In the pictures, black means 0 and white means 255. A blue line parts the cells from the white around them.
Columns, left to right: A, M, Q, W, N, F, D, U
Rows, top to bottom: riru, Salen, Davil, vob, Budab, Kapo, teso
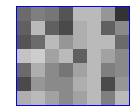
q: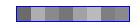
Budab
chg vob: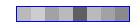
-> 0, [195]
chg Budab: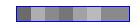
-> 6, [127]
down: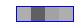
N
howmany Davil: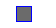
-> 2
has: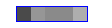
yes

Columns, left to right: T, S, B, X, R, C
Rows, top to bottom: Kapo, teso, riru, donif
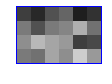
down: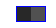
S
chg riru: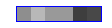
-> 2, [165]
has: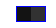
no
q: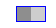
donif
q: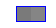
teso
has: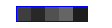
yes

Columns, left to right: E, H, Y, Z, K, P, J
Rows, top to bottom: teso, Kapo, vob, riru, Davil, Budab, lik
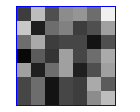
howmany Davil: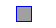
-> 3
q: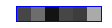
Budab
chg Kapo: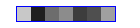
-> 3, [129]
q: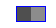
teso

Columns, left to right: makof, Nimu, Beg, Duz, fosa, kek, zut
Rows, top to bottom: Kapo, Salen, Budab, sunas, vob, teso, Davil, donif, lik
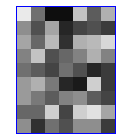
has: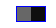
no
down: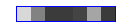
zut
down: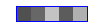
Nimu
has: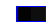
no
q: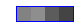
Davil

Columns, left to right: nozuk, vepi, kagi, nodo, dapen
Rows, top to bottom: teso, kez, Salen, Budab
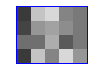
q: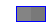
teso
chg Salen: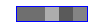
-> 4, [121]
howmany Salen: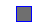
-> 2
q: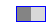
Budab

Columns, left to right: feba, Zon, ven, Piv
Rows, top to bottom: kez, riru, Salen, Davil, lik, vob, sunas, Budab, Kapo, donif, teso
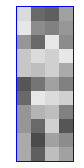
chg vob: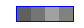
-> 0, [86]
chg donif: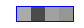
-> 3, [140]
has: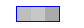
no
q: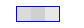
Davil
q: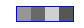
Kapo

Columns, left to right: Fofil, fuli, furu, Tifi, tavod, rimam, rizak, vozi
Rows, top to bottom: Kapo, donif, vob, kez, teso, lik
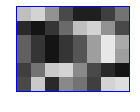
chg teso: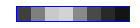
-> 1, [115]
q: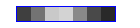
teso
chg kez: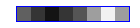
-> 6, [231]
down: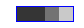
fuli

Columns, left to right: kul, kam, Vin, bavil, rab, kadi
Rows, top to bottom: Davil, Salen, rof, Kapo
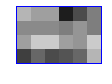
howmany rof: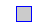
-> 3
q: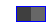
Kapo
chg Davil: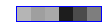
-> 2, [159]
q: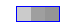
rof
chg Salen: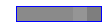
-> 3, [126]

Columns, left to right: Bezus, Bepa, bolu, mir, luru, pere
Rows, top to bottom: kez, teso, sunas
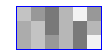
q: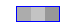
sunas
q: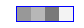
sunas
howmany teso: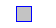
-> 1
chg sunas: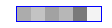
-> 2, [152]
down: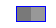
bolu

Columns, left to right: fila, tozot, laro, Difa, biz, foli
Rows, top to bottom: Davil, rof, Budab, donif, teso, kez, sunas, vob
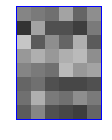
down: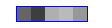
biz
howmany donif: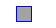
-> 0
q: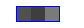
rof

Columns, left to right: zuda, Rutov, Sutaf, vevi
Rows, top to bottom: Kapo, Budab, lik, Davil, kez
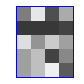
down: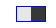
Rutov
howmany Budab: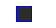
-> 0
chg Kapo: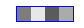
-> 2, [79]
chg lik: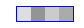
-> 3, [160]
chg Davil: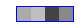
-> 0, [160]

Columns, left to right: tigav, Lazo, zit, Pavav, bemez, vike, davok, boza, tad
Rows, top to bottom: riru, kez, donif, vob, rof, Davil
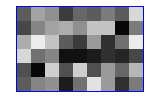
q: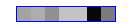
kez
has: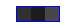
no
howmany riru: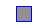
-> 1

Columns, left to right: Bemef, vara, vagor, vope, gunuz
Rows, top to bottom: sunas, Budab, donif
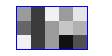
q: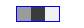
sunas
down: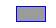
vagor
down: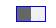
Bemef
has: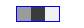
yes
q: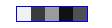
donif
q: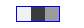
donif

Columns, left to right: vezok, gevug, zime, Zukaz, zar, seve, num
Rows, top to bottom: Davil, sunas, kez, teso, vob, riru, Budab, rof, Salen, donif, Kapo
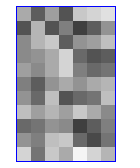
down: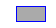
zime
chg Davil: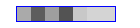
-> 6, [224]
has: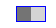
no
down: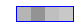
zime
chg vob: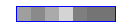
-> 5, [105]
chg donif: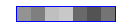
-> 5, [73]

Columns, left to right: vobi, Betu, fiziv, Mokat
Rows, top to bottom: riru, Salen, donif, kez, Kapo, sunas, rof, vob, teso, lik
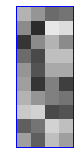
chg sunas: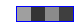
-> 2, [128]
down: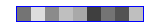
Mokat
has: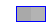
no
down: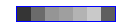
vobi
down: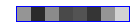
Betu

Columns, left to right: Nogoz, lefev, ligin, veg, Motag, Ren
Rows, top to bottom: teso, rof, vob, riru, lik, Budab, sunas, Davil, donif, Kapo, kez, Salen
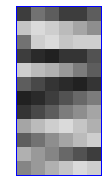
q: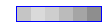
rof
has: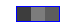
no
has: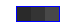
no
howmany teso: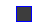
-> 3
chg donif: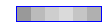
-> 0, [165]
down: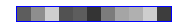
Ren

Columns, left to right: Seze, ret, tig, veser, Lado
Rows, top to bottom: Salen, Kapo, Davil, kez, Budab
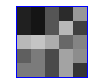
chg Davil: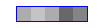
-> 0, [184]
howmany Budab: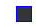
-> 1

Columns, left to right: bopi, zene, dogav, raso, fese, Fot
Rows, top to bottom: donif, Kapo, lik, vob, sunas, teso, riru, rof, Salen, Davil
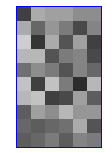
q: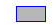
vob
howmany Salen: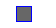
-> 2
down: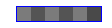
raso
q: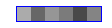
Kapo
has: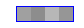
yes
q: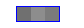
sunas
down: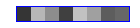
zene

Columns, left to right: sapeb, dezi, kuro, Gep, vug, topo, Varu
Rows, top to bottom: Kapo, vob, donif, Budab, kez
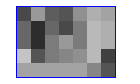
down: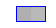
topo
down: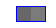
kuro
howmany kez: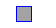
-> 5

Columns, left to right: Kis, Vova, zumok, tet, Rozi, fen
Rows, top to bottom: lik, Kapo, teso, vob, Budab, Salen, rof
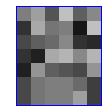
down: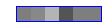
tet
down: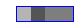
tet

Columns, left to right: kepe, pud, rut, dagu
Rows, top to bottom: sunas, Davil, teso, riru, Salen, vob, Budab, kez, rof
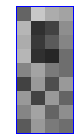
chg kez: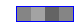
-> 3, [142]
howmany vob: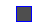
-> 1
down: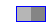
kepe
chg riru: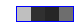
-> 0, [182]

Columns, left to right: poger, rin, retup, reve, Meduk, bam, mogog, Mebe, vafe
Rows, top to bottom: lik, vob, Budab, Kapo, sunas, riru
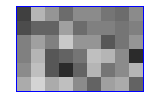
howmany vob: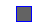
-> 2
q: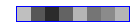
sunas

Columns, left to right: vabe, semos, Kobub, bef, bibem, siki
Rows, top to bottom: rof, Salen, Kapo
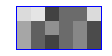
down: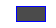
siki
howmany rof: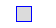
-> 2

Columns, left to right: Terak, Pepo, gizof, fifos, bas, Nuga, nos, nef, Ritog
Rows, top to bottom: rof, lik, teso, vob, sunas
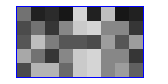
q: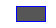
teso
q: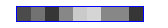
lik
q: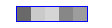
sunas
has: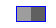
yes
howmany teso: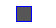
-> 4

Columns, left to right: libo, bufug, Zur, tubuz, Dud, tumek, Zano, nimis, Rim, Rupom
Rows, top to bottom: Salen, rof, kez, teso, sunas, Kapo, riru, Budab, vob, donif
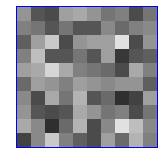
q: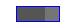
teso
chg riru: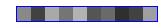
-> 1, [75]
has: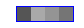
yes
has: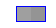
yes
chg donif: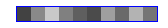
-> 9, [128]

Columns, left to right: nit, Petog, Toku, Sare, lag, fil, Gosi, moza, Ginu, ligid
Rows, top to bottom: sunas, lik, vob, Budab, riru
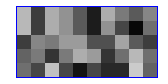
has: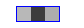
yes
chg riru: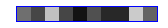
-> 5, [70]
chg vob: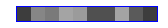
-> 3, [155]

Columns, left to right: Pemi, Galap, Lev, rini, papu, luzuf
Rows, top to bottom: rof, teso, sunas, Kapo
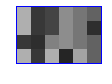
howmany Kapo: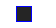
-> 1
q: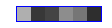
teso
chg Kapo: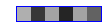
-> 2, [175]
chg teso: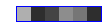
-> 1, [56]

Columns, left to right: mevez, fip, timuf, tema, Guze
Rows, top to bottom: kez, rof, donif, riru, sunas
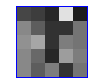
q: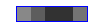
rof
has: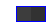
no
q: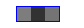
sunas
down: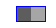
fip
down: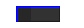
timuf

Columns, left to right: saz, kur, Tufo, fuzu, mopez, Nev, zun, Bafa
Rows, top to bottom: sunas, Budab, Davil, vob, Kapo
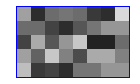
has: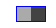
no
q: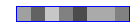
vob
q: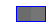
sunas
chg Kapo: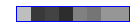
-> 4, [117]
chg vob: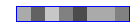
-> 0, [160]
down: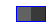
kur

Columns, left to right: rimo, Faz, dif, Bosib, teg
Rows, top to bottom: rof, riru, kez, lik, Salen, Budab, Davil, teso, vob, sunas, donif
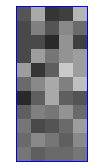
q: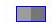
lik
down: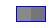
teg
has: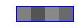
yes

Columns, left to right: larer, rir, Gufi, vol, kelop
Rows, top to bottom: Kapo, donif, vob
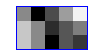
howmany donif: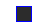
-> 1
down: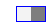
kelop
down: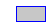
larer
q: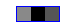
vob
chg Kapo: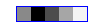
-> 3, [157]
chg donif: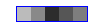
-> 0, [199]

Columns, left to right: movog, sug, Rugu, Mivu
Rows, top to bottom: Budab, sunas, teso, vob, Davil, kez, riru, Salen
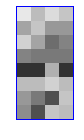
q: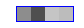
Salen
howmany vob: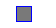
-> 3
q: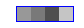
riru
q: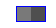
riru
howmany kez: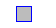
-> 3
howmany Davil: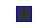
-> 3
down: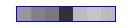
Mivu

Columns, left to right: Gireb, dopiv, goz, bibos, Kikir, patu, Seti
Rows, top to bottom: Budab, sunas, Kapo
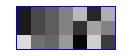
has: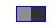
no
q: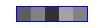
sunas

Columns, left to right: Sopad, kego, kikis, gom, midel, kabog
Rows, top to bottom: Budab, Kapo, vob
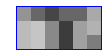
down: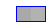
kabog
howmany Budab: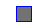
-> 0
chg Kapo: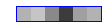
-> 0, [187]
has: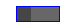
yes
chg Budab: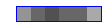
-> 2, [70]

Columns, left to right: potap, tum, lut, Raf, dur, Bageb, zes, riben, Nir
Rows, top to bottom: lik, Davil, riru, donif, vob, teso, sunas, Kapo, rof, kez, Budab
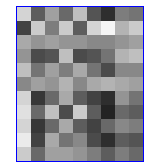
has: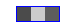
yes
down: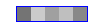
Nir
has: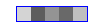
no
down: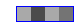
Raf
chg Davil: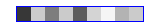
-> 0, [66]
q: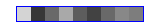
rof
